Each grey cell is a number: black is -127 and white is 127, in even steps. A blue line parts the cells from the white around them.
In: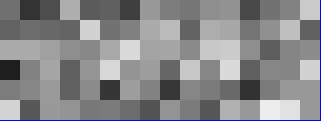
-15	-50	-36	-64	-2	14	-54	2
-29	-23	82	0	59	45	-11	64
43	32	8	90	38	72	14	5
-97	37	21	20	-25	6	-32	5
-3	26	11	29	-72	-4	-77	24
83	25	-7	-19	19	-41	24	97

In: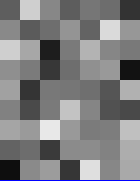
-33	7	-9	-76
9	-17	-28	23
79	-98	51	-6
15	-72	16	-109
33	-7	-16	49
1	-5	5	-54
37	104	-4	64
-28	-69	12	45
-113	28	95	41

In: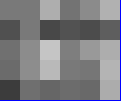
-6	46	11
-47	-55	-51
-15	69	25
-20	57	-9
-67	-25	-22

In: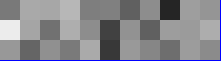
-6	39	-1	-31	-90	21
108	-14	13	18	29	45
24	16	42	25	-17	11

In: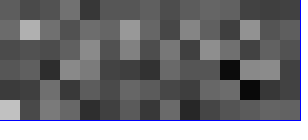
-34	-45	-72	-41	-50	-26	-61	-62
-20	-15	-18	24	-56	-31	18	-33
-52	-51	10	1	-8	14	-61	-45
-41	-82	-4	-64	-22	-42	9	-62
-68	-16	-35	-25	-56	-24	-118	-61
65	-5	-81	-37	-21	-58	-36	-29

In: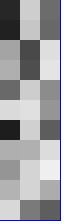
-88	-19
-94	-23
36	94
47	100
-22	12
90	21
-98	-34
47	92
21	111
51	44
88	-33

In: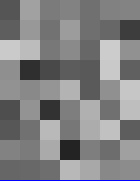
-42	-4	-15	3
-33	-13	-16	-66
74	-7	-24	17
15	-54	-38	-31
18	21	-37	70
-49	-77	48	62
-40	57	44	-34
2	42	-1	32
-25	-17	40	12
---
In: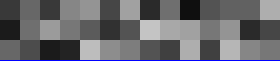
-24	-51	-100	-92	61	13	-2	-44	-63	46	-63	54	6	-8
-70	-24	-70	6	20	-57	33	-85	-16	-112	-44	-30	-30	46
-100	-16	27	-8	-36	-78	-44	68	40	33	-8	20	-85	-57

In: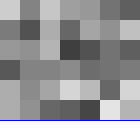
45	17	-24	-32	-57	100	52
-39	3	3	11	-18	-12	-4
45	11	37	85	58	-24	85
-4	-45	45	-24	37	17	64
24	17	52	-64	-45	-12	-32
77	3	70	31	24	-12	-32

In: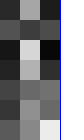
-105	86	-119
-86	38	-99
-92	50	-80
-45	-66	-51
-73	16	-22
-59	-22	-14
-37	8	108

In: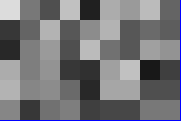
92	-7	-48	65	-95	44	26	59	-27
6	-72	-14	-1	-64	-56	-56	-7	-7
51	6	12	-21	-87	38	38	-48	-48
44	-1	19	-72	-79	32	65	-103	-64
-87	-1	26	-48	59	-14	-40	32	19
-72	-27	51	-40	12	51	-40	-21	-34

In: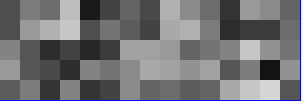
3	-41	-82	-60	-88	-68	33	33	25	-27	-11	3	70	18	-11
-35	-3	-75	3	-75	-60	10	-27	-19	-35	-27	41	70	85	-41
25	-41	-54	-82	3	-11	10	41	33	18	33	-41	-3	-108	18
-48	-3	-19	62	-101	-60	-27	-54	48	10	-19	-75	25	10	-27
-48	25	48	70	-48	-11	-35	-60	41	48	-3	-82	-68	-68	-19

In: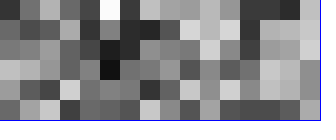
28	-35	-57	80	-14	1	-6	-75	-29	72	15	80	9	64	51	15
-22	-51	-35	43	-75	1	-83	-89	-43	86	57	86	-75	51	57	72
64	51	22	-29	1	-110	-14	-6	22	-43	9	-35	-14	72	57	15
-6	1	28	-29	-57	-97	-83	15	1	-6	80	9	-63	28	35	80
-75	-14	51	-22	-57	123	-69	64	35	28	57	22	-69	-69	-83	64
-22	35	72	-63	-22	-29	-43	72	9	-43	35	-43	-51	-51	-35	43

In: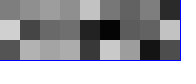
80	-58	-22	-16	-93	-122	-35	-29	66
-1	15	29	15	66	-8	-29	-1	-85
-43	50	36	44	-71	73	29	-107	-50

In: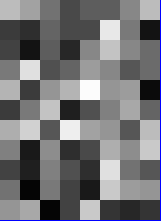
21	40	-122	-61	73	-75	-88	-75
-6	96	-47	-27	28	7	-41	-20
46	81	-41	110	34	21	-41	60
-61	-108	-34	-88	7	67	7	-20
-68	-81	-27	-54	-54	104	-6	-108
60	34	-13	-54	-34	-34	7	60
-13	-122	-6	-61	-102	73	28	21
-61	-96	0	-47	-81	96	-13	-41
0	-102	13	-81	-54	46	13	73
52	-68	21	52	124	21	28	-116
-68	-6	67	-96	-47	0	40	-27
